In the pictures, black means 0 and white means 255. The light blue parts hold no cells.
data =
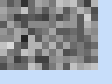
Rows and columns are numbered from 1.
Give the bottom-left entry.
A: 78
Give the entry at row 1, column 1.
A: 137
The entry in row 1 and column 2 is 91
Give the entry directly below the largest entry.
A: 121
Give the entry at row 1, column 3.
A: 121
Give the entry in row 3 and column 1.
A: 150
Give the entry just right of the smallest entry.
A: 179
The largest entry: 218
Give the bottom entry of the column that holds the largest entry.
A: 121
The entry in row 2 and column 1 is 165
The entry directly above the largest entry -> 137
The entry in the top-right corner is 179
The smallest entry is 35
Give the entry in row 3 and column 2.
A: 121
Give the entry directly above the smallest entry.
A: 150
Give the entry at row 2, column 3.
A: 137
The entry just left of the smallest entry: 165
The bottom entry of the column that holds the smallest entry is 107
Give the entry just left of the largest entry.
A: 194
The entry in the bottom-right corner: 194

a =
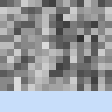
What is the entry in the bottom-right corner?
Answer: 136
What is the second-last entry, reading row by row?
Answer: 188
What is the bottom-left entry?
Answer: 136
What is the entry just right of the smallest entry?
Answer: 188
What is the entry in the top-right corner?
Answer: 107
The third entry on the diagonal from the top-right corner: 162
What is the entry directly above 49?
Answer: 162
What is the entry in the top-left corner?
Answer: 91
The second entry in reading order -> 107
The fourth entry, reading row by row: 204
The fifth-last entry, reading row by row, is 91
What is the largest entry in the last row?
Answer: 219
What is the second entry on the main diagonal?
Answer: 188
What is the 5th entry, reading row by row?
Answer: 175
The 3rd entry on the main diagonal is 162
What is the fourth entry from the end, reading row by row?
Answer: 175
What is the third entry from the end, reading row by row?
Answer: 91
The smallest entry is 49
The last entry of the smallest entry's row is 136
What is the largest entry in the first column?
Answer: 204
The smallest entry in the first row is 64
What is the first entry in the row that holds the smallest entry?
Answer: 123

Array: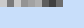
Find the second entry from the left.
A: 122
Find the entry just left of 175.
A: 162
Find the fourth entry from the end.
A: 175

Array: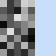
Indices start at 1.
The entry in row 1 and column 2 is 58
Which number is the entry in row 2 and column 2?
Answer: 58
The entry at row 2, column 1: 89
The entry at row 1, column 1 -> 194
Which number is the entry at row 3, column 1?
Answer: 117
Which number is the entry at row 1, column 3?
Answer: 103
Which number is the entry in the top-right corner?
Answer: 194
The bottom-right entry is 117

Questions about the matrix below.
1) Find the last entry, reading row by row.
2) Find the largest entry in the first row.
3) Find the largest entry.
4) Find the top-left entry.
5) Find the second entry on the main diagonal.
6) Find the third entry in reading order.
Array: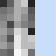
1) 113
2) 202
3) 246
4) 47
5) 128
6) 175

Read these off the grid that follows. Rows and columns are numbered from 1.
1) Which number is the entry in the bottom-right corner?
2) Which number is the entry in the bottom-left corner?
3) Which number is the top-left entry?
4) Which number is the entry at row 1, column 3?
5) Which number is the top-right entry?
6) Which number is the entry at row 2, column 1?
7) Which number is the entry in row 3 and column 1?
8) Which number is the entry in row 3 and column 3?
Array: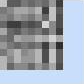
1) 78
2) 181
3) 195
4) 92
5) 62
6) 121
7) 137
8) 151

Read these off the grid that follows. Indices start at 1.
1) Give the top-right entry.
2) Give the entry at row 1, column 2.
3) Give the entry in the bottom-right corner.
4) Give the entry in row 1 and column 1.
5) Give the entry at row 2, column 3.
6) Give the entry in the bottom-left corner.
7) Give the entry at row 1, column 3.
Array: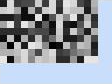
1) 177
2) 216
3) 229
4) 28
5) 162
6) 229
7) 58

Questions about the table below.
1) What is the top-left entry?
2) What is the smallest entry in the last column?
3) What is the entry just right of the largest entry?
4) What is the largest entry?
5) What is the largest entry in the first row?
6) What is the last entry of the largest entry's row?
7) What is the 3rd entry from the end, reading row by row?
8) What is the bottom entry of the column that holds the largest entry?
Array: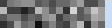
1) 64
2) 104
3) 89
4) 212
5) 157
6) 157
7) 49
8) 131
